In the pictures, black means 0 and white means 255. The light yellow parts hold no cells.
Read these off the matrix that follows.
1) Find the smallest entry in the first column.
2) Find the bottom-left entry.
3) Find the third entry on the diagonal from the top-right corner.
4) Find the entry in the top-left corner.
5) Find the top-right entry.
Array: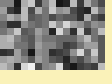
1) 48
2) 187
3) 173
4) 131
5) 75
